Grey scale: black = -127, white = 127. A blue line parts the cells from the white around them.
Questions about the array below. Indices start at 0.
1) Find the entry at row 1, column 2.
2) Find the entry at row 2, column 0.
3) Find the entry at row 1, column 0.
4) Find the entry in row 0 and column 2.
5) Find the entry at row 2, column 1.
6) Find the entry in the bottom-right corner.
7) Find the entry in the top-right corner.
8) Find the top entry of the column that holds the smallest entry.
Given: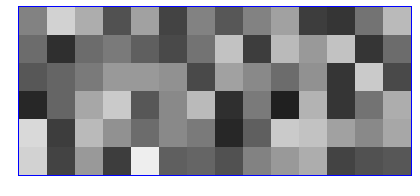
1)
-19
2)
-40
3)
-19
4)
45
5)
-26
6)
-40
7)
58
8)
33

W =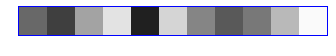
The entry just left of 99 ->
35
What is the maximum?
122

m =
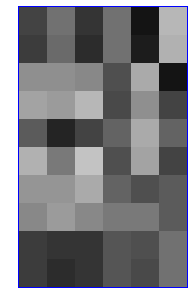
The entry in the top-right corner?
55
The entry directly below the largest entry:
42
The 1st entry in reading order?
-60
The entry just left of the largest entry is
-6
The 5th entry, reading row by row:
-107
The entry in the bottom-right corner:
-14
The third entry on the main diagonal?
8
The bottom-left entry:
-67
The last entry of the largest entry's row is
-60
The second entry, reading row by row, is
-14
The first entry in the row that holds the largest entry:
49
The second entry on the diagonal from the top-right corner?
-99
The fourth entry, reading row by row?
-14

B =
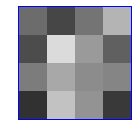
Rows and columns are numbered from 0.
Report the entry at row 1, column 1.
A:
91
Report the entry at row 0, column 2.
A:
-11
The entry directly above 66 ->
40
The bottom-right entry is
-70
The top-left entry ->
-19

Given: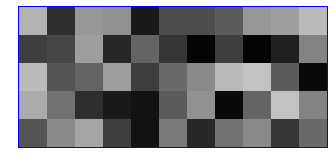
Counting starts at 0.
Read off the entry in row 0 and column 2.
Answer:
23
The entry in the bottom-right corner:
-21
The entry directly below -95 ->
-35
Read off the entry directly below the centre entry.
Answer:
-35
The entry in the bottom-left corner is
-43
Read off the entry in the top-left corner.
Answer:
50
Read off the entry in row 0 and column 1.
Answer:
-81
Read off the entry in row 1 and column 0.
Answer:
-65
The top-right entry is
58
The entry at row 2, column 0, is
58

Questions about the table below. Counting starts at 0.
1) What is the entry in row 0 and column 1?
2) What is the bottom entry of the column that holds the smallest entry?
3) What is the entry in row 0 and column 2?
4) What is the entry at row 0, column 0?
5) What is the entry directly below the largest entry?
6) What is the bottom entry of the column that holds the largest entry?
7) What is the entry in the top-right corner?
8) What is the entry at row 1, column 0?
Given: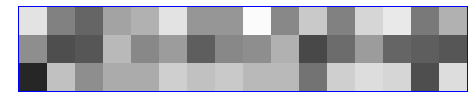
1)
1
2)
-89
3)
-26
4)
99
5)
14
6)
57
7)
49
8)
14

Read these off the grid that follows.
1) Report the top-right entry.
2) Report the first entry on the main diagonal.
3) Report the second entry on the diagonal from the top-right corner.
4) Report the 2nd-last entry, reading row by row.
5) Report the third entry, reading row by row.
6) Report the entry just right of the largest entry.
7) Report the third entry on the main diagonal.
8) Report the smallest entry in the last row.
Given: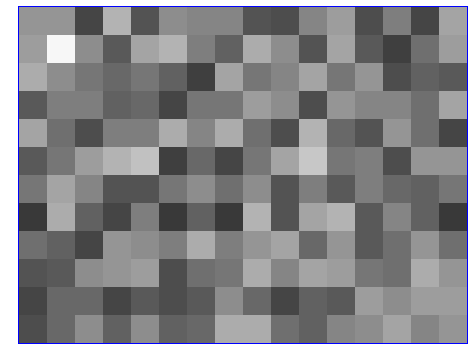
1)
36
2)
21
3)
-16
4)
5
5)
-58
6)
13
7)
-9
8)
-50

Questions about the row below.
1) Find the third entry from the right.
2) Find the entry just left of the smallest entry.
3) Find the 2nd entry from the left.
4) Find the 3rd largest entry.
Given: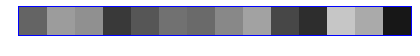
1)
70
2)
42
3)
28
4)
34

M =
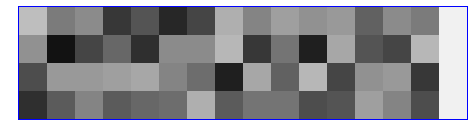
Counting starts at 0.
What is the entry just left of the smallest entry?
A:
17
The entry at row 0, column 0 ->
62
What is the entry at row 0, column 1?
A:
-4
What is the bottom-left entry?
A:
-80
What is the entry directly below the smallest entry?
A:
25
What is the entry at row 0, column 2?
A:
11
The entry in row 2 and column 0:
-50
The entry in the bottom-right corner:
113
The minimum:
-109
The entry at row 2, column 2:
25

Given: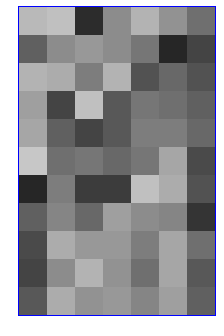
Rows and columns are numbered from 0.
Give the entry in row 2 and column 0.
51
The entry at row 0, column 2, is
-83
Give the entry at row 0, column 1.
64
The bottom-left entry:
-39
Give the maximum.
71
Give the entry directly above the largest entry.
38
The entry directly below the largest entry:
-89
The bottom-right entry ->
-31
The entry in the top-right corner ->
-16
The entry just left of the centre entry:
-9
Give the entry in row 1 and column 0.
-31
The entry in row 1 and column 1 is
12
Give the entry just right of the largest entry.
-16
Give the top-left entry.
57

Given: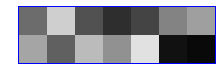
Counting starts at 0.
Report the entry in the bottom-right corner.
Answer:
-118
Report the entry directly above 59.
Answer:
-46
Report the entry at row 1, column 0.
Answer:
37
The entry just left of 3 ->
-59

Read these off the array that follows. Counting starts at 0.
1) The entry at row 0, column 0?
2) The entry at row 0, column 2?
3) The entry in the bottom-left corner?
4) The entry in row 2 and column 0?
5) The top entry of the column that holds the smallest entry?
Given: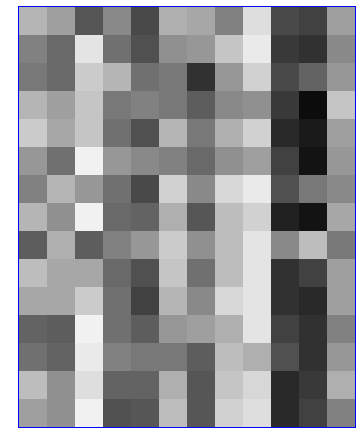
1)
53
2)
-41
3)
31
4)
-7
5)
-62

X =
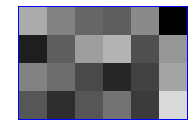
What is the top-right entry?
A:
-126
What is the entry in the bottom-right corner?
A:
90
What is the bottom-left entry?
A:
-41
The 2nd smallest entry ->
-97
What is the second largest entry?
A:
51
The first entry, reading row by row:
43
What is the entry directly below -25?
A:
30

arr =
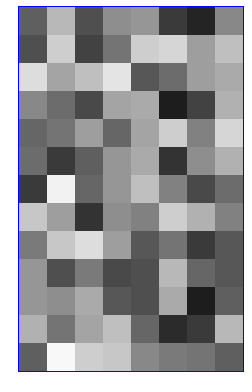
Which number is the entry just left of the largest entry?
-32
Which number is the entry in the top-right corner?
8
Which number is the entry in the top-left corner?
-32
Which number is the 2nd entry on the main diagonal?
78
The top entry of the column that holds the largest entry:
56
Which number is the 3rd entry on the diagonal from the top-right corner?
-19
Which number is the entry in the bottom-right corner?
-32
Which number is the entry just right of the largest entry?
78
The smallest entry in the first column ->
-69
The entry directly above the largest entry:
-11
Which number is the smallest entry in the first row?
-91
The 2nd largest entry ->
114
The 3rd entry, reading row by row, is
-48
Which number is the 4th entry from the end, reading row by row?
8
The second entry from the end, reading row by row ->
-11
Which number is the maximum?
120
